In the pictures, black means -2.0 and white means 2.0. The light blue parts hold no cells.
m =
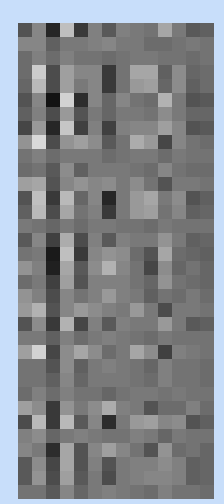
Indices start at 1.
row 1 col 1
-0.7
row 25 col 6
-0.1
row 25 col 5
-0.5
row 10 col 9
-0.1
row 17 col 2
-0.1
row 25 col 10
-0.4
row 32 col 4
0.6
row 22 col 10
-0.1
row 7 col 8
-0.1
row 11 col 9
-0.2
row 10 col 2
0.0
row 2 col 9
-0.1
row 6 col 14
-0.6
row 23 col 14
-0.2
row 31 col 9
-0.2
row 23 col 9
-0.2
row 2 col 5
-0.1
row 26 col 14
-0.3
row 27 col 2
0.0
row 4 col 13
-0.4
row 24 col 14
-0.2
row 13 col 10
0.6
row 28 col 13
0.0
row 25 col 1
-0.2
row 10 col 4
-0.1
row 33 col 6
-0.1
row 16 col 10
-0.1
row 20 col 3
-0.8
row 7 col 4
0.4
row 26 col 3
-0.5
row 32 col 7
-0.7
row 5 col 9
0.4
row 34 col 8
-0.1
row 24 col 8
-0.1
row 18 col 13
-0.2
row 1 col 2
0.1
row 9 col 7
-0.6
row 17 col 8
0.2

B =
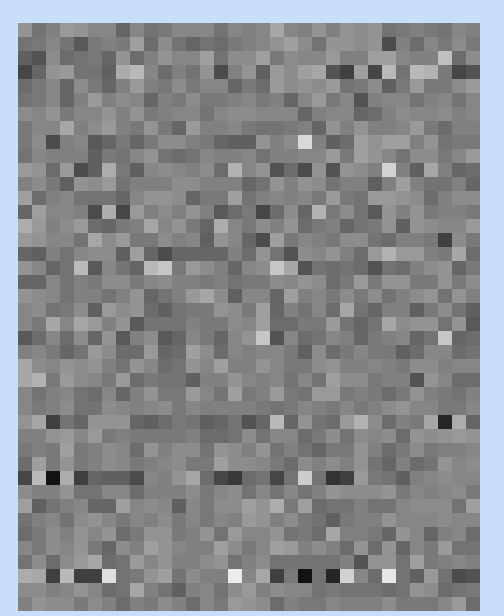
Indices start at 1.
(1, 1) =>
0.3
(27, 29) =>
0.3
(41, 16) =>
0.2
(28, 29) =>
0.1
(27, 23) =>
0.4
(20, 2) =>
0.2
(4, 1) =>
-0.9
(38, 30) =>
-0.1
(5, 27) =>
-0.5
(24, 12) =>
-0.3
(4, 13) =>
-0.2
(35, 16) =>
0.2
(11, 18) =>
0.3
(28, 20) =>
-0.1
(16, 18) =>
-0.8
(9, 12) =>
0.2
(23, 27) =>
0.0
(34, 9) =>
-0.3
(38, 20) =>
0.4
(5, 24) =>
-0.2
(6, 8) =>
0.2
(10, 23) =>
0.4
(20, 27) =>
-0.2
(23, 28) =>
0.1
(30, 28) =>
-0.3
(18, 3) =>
-0.4
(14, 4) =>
0.1
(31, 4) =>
0.5
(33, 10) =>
0.1
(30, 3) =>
0.3
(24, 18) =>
0.1
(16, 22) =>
0.0
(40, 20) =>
-0.1
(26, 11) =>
-0.2
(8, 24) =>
0.0
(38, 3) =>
0.2
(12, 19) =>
0.3
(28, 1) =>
0.1
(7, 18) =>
0.1

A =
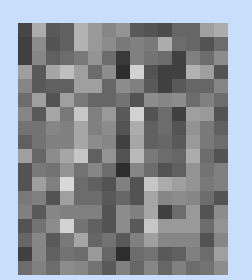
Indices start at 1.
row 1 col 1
-0.9
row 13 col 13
0.1
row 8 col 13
0.3
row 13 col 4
0.5
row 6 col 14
0.0
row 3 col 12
-1.0
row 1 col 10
-0.7
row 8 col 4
0.0
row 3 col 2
0.1
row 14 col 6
0.0
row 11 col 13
0.3
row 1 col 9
-0.6
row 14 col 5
0.0
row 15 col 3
0.2
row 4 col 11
-1.0
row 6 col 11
0.1
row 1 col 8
0.3
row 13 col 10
0.6
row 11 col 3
-0.2
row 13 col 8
-0.4
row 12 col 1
-0.7
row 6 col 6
-0.4
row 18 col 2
0.0
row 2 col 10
-0.1
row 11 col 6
0.1
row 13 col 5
-0.3
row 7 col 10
-0.7
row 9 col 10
-0.5
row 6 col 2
0.5
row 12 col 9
-0.7
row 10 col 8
-0.7
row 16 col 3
-0.6
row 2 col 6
0.4
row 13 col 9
-0.7
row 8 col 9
0.7
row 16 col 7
-0.2
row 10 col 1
0.5
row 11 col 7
-0.3

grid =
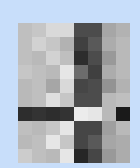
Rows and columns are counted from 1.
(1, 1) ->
1.0
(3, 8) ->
0.9
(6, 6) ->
-0.8
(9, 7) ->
0.6
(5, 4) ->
1.4
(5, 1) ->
0.9
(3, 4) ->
1.0
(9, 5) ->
-0.9
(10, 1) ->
1.2
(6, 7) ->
0.9
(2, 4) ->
0.8
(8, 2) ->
0.9
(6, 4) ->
1.1
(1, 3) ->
1.4
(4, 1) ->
1.1
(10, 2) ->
1.0
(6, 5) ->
-0.8
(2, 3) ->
1.1
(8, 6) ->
-0.9
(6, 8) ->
1.0
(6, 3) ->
1.5
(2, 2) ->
1.3

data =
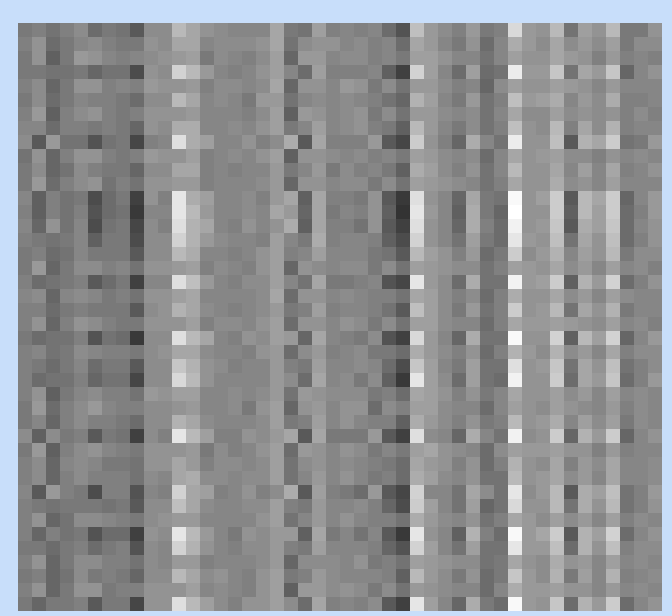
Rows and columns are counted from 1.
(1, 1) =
-0.1
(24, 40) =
0.2
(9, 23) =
0.0
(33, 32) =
0.1
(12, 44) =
0.1
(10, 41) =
0.2
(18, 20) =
-0.4
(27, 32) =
0.0
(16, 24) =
0.1
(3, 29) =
0.5
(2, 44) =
-0.1
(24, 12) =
0.6
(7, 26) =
-0.1
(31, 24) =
0.3
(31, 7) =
0.1
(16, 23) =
0.0
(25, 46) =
0.2
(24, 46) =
0.2
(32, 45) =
0.1
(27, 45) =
0.2
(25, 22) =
0.5
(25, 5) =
0.1
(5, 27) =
0.2
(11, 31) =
0.2
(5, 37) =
0.3
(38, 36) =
1.6
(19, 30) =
0.4
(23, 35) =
-0.2
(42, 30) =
0.5
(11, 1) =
-0.1
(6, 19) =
0.4
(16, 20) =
0.1
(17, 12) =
0.9
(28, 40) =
0.3
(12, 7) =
-0.2
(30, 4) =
-0.1
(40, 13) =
0.6
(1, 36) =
1.4
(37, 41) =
0.8
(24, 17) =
0.0
